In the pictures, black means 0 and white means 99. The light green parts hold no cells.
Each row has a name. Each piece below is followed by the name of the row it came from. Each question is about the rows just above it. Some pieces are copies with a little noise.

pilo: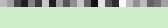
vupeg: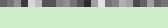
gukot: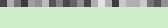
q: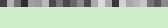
gukot

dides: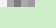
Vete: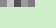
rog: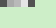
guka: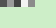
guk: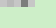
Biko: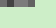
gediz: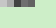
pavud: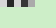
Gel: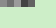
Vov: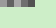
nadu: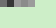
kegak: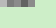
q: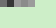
nadu
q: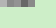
kegak
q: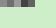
Gel

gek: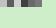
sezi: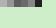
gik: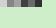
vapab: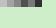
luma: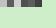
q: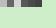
luma
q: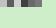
gek

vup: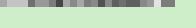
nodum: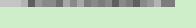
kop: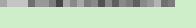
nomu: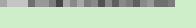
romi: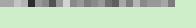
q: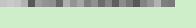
nodum
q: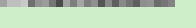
nomu
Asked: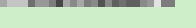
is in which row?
vup

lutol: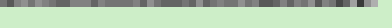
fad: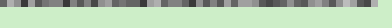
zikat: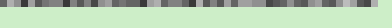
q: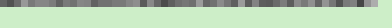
lutol
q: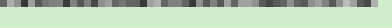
fad
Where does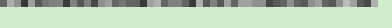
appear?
zikat

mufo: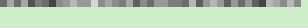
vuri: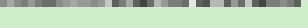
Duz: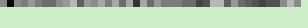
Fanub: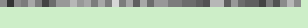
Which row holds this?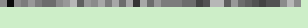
Duz
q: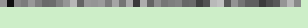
Duz
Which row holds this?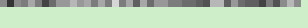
Fanub
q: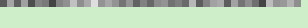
mufo
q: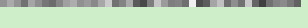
vuri

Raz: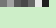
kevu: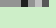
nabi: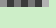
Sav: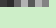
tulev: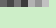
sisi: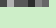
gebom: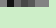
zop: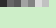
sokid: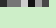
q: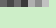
tulev
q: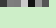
sokid

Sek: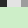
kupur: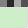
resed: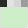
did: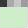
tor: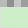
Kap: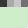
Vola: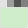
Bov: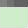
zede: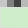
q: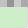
tor
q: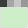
did
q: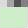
Vola
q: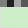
kupur
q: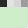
resed
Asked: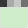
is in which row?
Kap
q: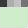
Kap

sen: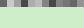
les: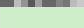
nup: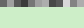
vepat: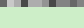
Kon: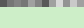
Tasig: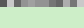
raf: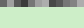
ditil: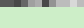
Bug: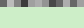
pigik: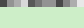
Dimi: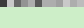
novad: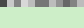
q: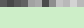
ditil
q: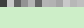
Dimi
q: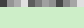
pigik

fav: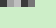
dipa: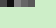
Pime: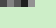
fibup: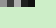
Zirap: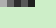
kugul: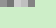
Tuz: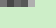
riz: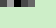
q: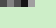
Pime
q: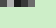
riz
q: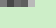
Tuz
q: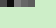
dipa
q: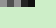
fibup
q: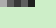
Zirap

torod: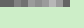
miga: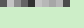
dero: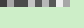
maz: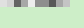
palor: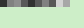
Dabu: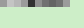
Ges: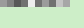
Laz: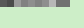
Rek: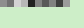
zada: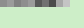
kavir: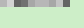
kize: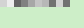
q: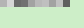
kavir
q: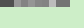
Laz
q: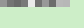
Ges
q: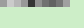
Dabu

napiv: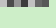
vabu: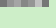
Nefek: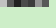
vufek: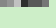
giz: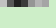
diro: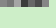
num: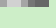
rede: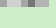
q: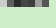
Nefek
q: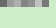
vabu
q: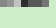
vufek

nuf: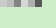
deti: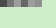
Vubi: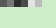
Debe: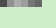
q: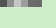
Debe
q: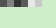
Vubi
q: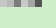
nuf
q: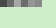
deti

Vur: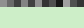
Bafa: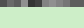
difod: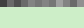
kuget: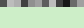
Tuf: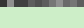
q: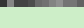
Tuf
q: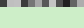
kuget
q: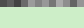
difod
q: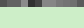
Bafa

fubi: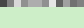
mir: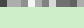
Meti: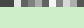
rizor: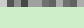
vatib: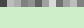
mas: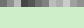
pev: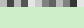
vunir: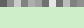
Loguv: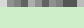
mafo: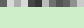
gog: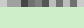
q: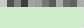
rizor
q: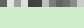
mafo
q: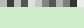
pev
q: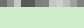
mas

